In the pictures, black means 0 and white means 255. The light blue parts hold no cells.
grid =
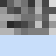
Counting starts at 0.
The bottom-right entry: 206
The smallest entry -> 40
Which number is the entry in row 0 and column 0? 55
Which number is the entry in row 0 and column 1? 99
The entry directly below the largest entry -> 85
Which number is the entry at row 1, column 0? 151
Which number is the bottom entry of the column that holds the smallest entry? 180
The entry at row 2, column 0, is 167
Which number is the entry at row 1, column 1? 85
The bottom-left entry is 180
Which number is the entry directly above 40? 167
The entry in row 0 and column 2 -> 139
